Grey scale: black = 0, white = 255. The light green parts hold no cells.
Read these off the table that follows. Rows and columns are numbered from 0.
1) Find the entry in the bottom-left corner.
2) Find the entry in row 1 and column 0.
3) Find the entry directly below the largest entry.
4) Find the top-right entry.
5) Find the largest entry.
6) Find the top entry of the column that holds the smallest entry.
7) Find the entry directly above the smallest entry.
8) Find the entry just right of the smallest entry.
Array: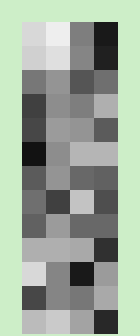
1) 187
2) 208
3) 223
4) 25
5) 238
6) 216
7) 71
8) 141

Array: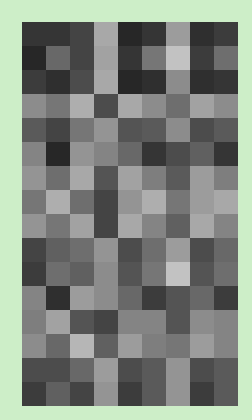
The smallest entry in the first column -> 39
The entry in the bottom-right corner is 90
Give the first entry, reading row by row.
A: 53
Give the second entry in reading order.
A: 53
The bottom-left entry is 60
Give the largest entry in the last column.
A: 168
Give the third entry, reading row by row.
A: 68
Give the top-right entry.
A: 60
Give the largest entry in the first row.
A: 168
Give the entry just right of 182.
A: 96
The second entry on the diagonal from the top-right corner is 60
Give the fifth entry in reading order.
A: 39
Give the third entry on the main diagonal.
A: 76
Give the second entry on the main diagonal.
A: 104
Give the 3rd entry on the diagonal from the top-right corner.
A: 140

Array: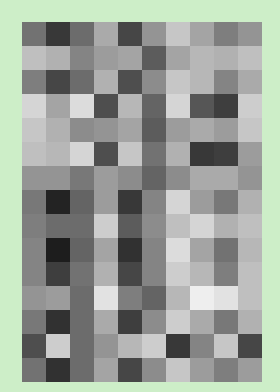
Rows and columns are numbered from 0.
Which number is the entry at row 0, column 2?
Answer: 108
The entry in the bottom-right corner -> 156
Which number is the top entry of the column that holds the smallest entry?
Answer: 56
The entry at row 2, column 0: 126
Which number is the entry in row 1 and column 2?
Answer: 132
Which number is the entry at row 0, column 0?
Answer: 114
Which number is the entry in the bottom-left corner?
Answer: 114
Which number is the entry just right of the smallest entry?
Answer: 100
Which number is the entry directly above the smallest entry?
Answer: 108
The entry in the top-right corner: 148
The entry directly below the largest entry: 170
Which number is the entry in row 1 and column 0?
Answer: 191
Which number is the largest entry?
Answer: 238
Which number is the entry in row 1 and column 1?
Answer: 177
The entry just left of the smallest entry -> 132
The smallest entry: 29
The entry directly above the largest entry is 183
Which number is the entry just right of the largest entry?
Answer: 226

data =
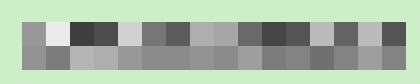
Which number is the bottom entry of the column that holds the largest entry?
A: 124
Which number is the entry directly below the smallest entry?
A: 181
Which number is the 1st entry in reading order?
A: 152
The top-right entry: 84
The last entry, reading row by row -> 131
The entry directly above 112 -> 187
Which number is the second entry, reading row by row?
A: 235
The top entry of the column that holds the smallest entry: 62
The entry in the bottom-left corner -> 146
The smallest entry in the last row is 112

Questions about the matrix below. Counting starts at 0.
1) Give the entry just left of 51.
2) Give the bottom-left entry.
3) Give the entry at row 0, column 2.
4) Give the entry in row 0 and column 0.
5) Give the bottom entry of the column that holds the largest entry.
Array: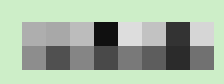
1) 194
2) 141
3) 188
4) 174
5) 121

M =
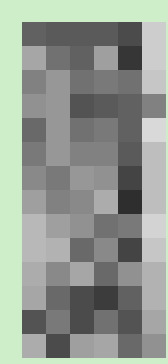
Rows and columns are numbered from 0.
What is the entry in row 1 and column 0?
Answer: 166
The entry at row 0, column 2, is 90
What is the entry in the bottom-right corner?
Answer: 145
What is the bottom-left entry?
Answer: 172
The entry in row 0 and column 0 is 97
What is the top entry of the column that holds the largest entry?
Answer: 205
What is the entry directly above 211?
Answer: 190
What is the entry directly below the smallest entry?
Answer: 121
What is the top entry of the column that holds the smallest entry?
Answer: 75
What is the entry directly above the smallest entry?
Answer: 68
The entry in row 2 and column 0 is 129
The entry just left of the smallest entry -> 172
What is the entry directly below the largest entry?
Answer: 190
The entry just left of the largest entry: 97

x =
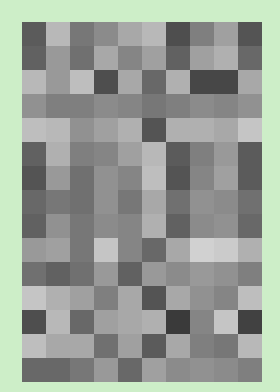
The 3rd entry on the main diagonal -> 190
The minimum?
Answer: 58
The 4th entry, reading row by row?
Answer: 139
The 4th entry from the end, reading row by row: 139
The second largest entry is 203
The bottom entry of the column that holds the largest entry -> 145
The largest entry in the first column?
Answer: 197
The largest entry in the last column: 197
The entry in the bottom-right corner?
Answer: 127
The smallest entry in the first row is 78
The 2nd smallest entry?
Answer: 65
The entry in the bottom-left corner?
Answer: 104
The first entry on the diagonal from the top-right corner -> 84
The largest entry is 209
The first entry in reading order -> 91
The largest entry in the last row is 160
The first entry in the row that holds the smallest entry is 78
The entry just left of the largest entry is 168
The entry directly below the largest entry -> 153
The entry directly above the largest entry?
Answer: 139
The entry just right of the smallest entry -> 133
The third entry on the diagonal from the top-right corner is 71
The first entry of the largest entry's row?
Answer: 153
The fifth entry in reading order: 168
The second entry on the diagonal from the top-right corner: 176
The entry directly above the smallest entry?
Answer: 168
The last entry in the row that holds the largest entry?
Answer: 176
